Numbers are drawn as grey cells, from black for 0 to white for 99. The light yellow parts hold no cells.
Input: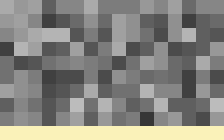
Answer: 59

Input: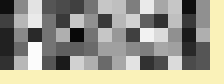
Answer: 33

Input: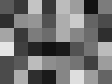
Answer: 39

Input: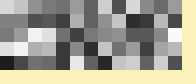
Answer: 31

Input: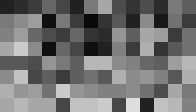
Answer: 50

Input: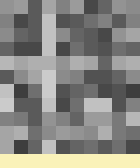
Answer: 28

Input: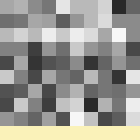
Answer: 85
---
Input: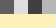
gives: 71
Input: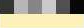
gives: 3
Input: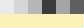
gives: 37
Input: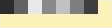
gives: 24
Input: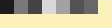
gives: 40
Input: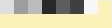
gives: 96
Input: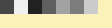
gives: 79
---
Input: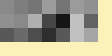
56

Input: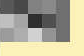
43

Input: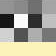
64

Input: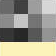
83

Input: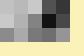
21

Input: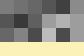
54
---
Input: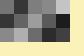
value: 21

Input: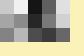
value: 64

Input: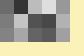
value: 48

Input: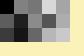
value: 36

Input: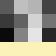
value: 22

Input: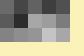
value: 35

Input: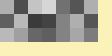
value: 37

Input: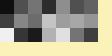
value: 24

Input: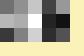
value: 71

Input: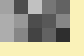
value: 67
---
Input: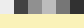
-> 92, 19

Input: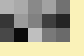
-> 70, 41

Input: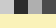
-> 79, 29

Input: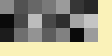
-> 54, 60

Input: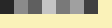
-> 15, 25

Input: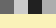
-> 40, 67
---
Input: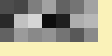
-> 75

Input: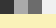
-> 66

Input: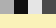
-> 68

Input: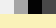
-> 64

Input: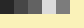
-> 48

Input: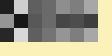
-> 80
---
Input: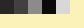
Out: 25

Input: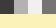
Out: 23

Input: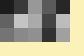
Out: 53

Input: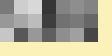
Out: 37

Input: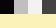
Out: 2

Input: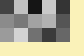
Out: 82

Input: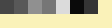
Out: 46

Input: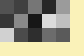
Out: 29
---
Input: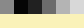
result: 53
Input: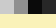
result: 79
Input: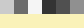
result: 79
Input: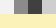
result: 94
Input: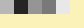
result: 71
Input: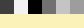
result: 24
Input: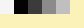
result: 95
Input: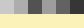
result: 78
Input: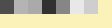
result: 30
